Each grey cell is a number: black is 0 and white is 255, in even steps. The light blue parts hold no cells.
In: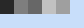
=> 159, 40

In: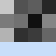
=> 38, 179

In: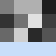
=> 30, 104

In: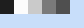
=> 79, 30

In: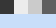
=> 95, 54

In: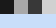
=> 209, 25

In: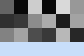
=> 152, 130

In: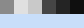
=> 15, 138

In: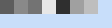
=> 190, 93
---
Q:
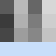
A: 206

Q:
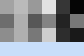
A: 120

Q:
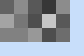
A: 88

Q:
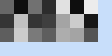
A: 23

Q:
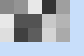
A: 180

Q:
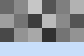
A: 84

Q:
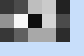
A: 75
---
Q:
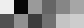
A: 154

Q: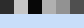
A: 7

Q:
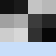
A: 196

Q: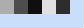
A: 15

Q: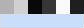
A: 8

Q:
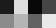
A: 8

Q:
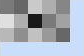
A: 202
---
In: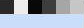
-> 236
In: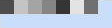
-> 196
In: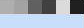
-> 163
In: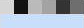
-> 18
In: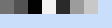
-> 82
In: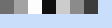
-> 163
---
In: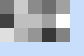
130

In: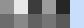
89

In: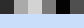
79

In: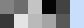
88

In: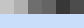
76

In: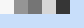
54
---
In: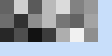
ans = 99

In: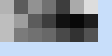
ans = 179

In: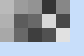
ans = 186

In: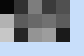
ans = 6

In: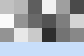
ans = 193

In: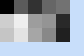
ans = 1

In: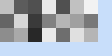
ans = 193
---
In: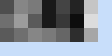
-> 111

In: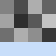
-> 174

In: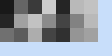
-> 92

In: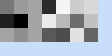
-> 143

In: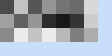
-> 235

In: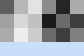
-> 238

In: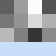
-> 129

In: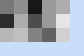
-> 191

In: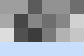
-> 81
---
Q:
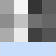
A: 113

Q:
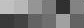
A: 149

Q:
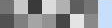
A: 58

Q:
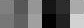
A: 150

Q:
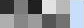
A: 32

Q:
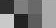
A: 105

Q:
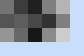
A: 72

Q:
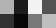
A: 242

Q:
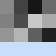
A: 200
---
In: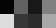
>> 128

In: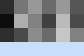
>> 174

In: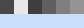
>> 127

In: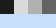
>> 99

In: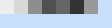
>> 153

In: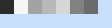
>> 184

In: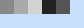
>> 136
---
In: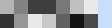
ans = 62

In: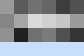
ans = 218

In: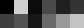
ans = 11

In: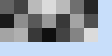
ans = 89

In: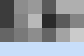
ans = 185

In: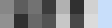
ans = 114
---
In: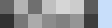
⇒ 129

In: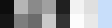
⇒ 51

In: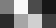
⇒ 166

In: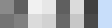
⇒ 104

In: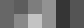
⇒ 146

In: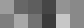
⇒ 59

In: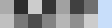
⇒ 182
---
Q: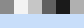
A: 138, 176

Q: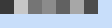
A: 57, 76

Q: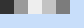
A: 50, 124

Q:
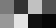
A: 123, 7

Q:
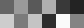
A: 101, 132

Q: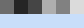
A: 108, 219

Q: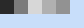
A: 41, 146
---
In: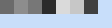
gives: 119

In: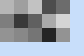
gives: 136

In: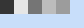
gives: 156

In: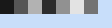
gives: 115

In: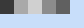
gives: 140

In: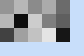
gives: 149

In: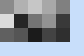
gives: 116

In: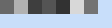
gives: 104

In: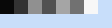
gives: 113
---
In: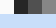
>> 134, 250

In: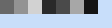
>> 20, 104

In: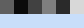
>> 216, 95

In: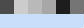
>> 117, 75

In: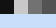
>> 83, 17

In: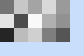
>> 154, 37
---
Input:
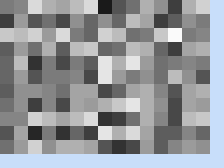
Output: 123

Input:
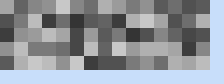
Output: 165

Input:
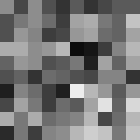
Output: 141

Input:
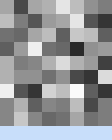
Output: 166

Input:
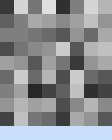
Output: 57

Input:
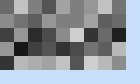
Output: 106

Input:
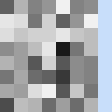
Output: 97
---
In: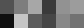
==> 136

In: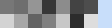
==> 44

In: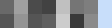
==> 57

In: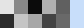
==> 67

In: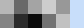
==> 114

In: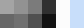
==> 18

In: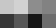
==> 22

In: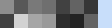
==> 35

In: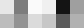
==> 91
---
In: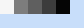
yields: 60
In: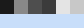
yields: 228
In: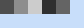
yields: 47
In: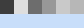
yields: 201
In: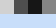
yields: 22
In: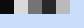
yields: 40
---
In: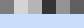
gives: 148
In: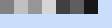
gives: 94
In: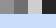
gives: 206
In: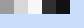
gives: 48
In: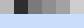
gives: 162
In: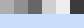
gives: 238
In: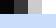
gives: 204
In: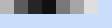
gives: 165
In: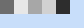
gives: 209
